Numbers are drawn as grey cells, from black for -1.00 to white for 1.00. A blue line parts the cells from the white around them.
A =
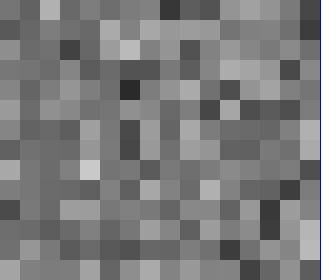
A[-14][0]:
-0.08
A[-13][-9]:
0.31
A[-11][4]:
-0.28
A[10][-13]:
0.23
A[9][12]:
-0.20
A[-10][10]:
-0.11
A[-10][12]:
0.16
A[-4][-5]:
-0.22
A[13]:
[0.29, 0.00, -0.03, -0.02, 0.27, -0.21, 0.11, 0.33, 0.03, 0.19, 0.02, 0.03, -0.48, -0.20, 0.14, -0.27]
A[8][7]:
-0.29
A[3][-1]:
0.07
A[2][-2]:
0.08
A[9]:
[-0.02, -0.07, -0.16, -0.18, -0.25, 0.01, -0.25, 0.31, 0.02, -0.16, 0.38, 0.02, -0.20, -0.23, -0.51, -0.03]
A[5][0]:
0.21
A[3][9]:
-0.27
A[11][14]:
0.17
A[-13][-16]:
-0.30
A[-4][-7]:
0.07
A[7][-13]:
-0.17
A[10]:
[-0.41, -0.05, -0.17, 0.23, 0.22, -0.06, 0.00, -0.05, -0.21, 0.07, 0.06, -0.22, 0.19, -0.55, 0.22, 0.03]
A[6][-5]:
-0.15
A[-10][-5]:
-0.39
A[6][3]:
-0.26
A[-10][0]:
0.04
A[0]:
[-0.08, -0.23, 0.39, -0.18, -0.02, -0.14, -0.03, 0.01, -0.57, -0.27, -0.35, 0.16, 0.26, 0.15, -0.04, -0.44]
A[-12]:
[0.11, -0.16, -0.11, -0.48, -0.19, 0.22, 0.46, 0.01, 0.16, -0.36, 0.02, 0.19, 0.05, -0.04, 0.08, -0.13]
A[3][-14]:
-0.15
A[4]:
[0.04, -0.21, -0.02, 0.17, -0.01, -0.14, -0.67, -0.02, 0.15, 0.33, -0.11, -0.39, 0.16, 0.28, 0.00, -0.08]
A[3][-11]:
-0.16
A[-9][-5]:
0.30
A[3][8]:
-0.05
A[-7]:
[-0.24, -0.11, -0.15, -0.17, 0.18, -0.04, -0.44, 0.20, -0.12, 0.24, 0.17, -0.23, -0.24, -0.05, -0.12, 0.33]
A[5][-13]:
0.07

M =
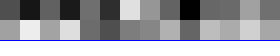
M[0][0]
-0.38
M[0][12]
0.26
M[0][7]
0.18
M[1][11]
0.34
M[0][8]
-0.22
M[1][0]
0.26
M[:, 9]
[-0.99, -0.21]
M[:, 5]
[-0.64, -0.38]
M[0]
[-0.38, -0.83, -0.24, -0.80, -0.13, -0.64, 0.76, 0.18, -0.22, -0.99, -0.19, -0.17, 0.26, -0.12]
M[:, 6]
[0.76, -0.02]

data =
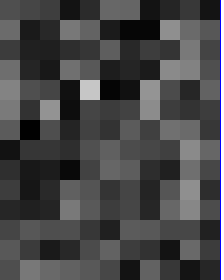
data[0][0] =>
-0.38
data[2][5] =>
-0.26
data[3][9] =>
0.02
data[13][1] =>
-0.06
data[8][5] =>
-0.20
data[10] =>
[-0.70, -0.75, -0.72, -0.05, -0.30, -0.52, -0.45, -0.70, -0.19, 0.06, -0.40]
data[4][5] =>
-0.96
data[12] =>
[-0.31, -0.54, -0.80, -0.69, -0.41, -0.23, -0.52, -0.61, -0.85, -0.18, -0.53]
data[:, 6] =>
[-0.21, -0.95, -0.69, -0.71, -0.87, -0.48, -0.29, -0.40, -0.27, -0.46, -0.45, -0.29, -0.52, -0.85]
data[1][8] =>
0.12
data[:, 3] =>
[-0.85, -0.06, -0.64, -0.12, -0.87, -0.90, -0.72, -0.64, -0.93, -0.25, -0.05, -0.38, -0.69, -0.24]
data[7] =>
[-0.86, -0.58, -0.58, -0.64, -0.37, -0.25, -0.40, -0.44, -0.50, 0.08, -0.20]
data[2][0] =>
-0.53
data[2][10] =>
-0.47
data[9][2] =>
-0.68
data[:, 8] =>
[-0.71, 0.12, -0.59, 0.08, -0.41, -0.52, -0.12, -0.50, -0.75, -0.33, -0.19, -0.44, -0.85, -0.57]
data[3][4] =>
-0.31
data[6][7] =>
-0.50
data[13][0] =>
-0.39
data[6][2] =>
-0.39
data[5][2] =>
0.15
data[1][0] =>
-0.16
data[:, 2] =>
[-0.51, -0.69, -0.76, -0.81, -0.46, 0.15, -0.39, -0.58, -0.78, -0.68, -0.72, -0.39, -0.80, -0.18]
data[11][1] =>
-0.32
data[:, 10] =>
[-0.84, -0.32, -0.47, -0.38, -0.23, -0.52, -0.57, -0.20, -0.44, -0.65, -0.40, -0.74, -0.53, -0.70]
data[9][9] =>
0.12
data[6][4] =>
-0.49

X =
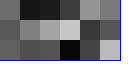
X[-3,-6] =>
-0.15
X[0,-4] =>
-0.78
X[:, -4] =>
[-0.78, 0.29, -0.34]
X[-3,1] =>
-0.84
